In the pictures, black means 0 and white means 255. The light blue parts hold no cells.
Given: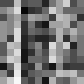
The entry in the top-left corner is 77
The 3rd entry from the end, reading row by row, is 91
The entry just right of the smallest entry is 49
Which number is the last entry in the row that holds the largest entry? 178
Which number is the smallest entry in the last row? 21
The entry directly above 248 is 233
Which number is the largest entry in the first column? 162
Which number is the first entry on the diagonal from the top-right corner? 117
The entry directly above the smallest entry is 77
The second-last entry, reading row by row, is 147
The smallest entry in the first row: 36
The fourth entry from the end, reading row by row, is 104
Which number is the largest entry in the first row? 207
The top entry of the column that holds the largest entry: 191
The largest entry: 248
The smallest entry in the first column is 21
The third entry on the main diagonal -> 162
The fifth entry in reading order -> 91
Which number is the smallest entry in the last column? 49

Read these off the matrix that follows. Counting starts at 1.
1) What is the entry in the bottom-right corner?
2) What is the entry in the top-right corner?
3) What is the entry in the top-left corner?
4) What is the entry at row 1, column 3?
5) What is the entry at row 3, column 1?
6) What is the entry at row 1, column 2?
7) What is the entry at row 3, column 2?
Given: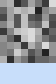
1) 117
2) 218
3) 162
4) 46
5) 72
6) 176
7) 162

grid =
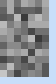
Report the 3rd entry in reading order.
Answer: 113
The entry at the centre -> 138
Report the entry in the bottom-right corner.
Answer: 88
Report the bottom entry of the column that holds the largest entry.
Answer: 197
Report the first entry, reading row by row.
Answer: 126
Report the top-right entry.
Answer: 170
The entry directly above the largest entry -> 126
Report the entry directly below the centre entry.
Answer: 100
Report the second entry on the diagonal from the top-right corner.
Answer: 88
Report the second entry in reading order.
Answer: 170
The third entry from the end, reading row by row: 138
